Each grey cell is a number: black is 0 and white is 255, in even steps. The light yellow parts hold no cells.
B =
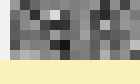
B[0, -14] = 241
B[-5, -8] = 77
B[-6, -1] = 145
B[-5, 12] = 146
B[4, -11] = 125
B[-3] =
[241, 93, 108, 112, 91, 155, 108, 113, 159, 99, 82, 94, 104, 138]
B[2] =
[241, 90, 137, 152, 72, 47, 50, 115, 148, 73, 178, 103, 150, 140]
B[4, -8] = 20
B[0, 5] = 124
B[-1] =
[241, 157, 179, 169, 133, 142, 63, 119, 125, 98, 174, 118, 144, 84]
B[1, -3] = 93
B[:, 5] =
[124, 216, 47, 155, 50, 142]
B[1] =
[241, 109, 134, 48, 157, 216, 77, 125, 141, 67, 42, 93, 146, 121]
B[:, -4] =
[54, 42, 178, 82, 146, 174]
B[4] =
[241, 80, 139, 125, 129, 50, 20, 128, 125, 93, 146, 84, 136, 189]
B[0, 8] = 134
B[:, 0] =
[241, 241, 241, 241, 241, 241]

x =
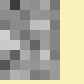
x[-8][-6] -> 150
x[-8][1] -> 60
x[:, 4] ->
[168, 146, 193, 156, 157, 194, 162, 134]
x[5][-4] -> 174
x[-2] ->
[87, 137, 151, 148, 162, 155]
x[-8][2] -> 147
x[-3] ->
[149, 98, 174, 143, 194, 124]
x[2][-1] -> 123
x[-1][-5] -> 177
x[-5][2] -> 117
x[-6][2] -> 140

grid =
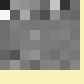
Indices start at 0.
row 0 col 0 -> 34
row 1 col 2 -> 167
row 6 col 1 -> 146
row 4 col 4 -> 124
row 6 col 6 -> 111
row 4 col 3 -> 127
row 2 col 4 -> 121
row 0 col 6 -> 53
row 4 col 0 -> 112
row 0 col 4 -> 105
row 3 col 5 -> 126
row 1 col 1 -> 94
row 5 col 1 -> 85
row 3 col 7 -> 117
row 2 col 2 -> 121
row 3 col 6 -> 130

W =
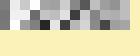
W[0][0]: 125
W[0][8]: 88
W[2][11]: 159
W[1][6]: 224
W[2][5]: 229
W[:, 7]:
[136, 61, 183]
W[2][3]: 128
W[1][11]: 174
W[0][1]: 236
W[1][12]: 189
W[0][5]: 161
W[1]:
[118, 240, 240, 108, 196, 189, 224, 61, 202, 133, 179, 174, 189]

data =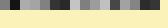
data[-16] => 126
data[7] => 196
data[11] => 71
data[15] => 54
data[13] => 132

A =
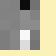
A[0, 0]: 131
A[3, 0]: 125
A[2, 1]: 130
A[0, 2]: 12
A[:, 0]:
[131, 130, 133, 125, 125]
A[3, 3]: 121
